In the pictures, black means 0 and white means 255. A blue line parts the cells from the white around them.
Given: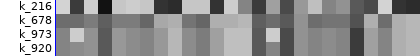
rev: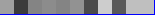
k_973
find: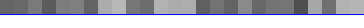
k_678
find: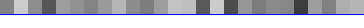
k_973
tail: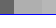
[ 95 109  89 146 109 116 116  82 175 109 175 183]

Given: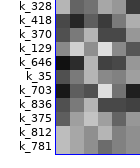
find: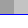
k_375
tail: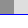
[137  86]
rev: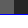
k_418

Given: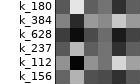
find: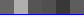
k_156
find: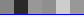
k_384

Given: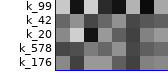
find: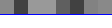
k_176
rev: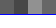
k_578
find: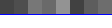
k_578
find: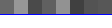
k_42
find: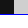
k_99
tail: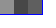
[109]
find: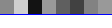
k_20

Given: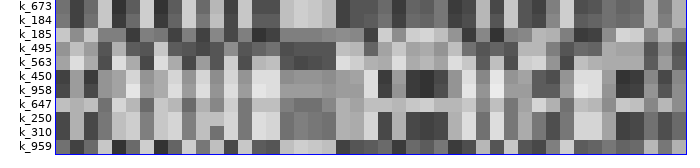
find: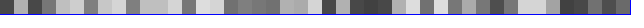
k_250
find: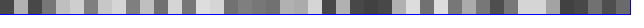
k_310

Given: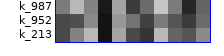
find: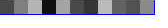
k_213
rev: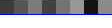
k_952
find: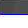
k_952
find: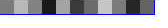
k_987
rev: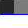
k_987

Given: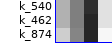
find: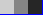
k_874
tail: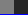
[225]
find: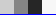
k_874
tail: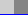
[ 38 247]

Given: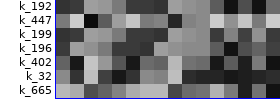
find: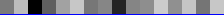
k_447
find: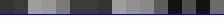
k_192
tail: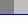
[45 37 37 24 30 37 45]
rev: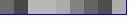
k_665
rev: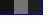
k_665

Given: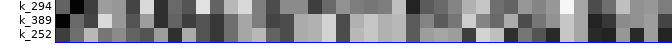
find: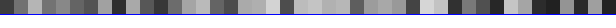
k_252
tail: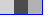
[198 177 184  91 132  91 118 205 132 105 171  76 118 145 198 165  35  55
 139 145 157  68]
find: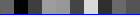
k_294
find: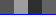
k_389
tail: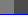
[139 139  62 105 145 125 118 125 191  35  91 105 132 177 198 111  99 151
 132 151 246 165  76 111 191 145 151 125]

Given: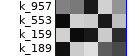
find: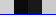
k_159
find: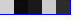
k_159
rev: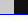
k_189
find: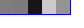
k_957
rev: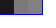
k_957
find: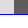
k_189
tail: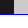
[44]

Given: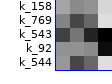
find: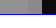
k_92
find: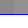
k_158

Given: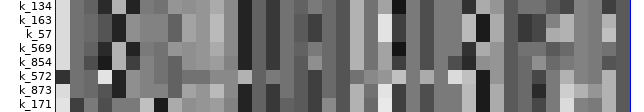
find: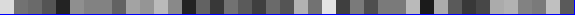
k_57

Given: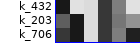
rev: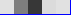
k_432
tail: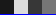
[146]
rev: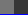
k_203
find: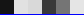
k_432
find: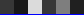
k_706
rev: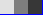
k_432
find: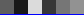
k_203

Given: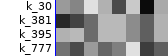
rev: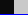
k_30
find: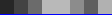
k_381

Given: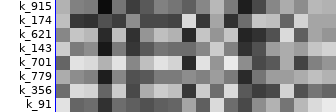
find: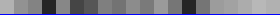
k_779
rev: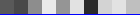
k_701

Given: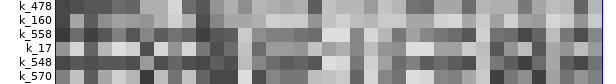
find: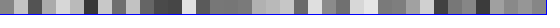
k_570
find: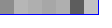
k_478
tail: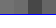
[188 120  79 134]
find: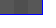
k_548
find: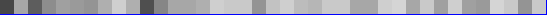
k_160

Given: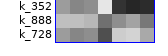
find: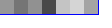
k_728
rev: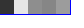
k_352

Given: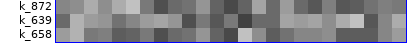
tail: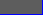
[134 156]
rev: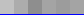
k_639
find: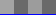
k_872
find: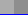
k_872
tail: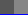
[172]
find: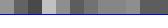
k_658

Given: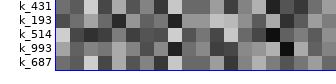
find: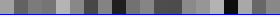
k_993
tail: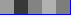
[ 84 118 157 105]
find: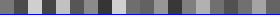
k_687
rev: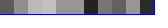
k_193
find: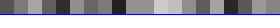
k_193
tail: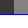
[177 125  84 118 157 105]

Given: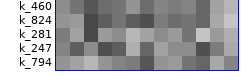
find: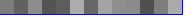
k_247
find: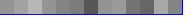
k_794
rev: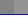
k_794
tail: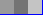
[154 175]
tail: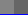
[162 183]
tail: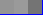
[102 169 132]
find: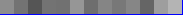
k_460

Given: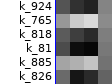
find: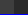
k_818
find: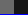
k_826

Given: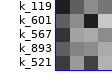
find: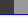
k_521
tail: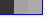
[140]
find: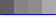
k_893
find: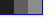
k_119
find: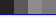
k_119

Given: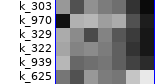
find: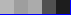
k_970
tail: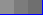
[51 10]
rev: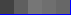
k_939
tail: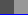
[124 118 197 233]
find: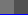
k_625

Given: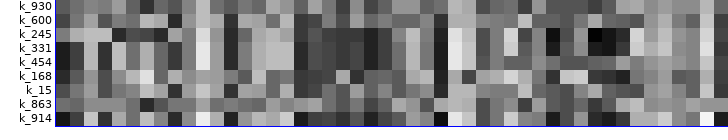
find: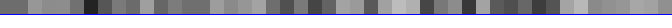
k_863
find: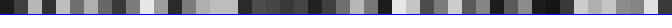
k_331
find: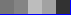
k_15
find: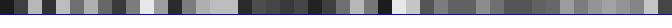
k_454
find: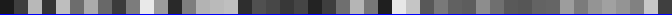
k_454
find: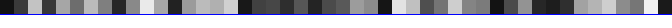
k_914
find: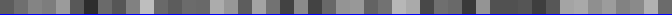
k_930

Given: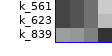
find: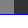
k_839
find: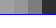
k_839

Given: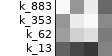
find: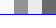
k_883
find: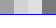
k_62
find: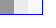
k_353

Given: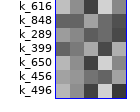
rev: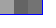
k_456
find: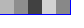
k_650
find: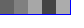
k_399
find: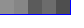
k_289
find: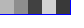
k_496
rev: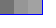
k_456

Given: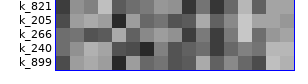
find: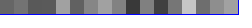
k_266
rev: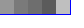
k_821
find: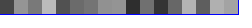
k_821
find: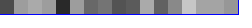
k_205
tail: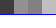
[ 91 110 122 151 145  54 116  54 104 183  97 164 164]
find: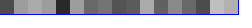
k_899

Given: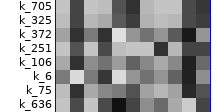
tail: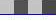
[189 196 196  49 183  68  68]
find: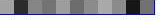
k_106
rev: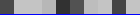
k_705
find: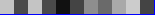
k_636
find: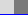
k_6
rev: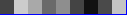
k_636
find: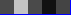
k_636

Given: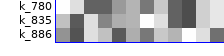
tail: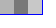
[ 98  77 208 231]
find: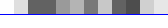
k_780
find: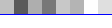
k_886
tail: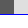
[133 174 180 254 223  98  77 208 231]
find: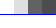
k_835
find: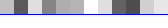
k_835

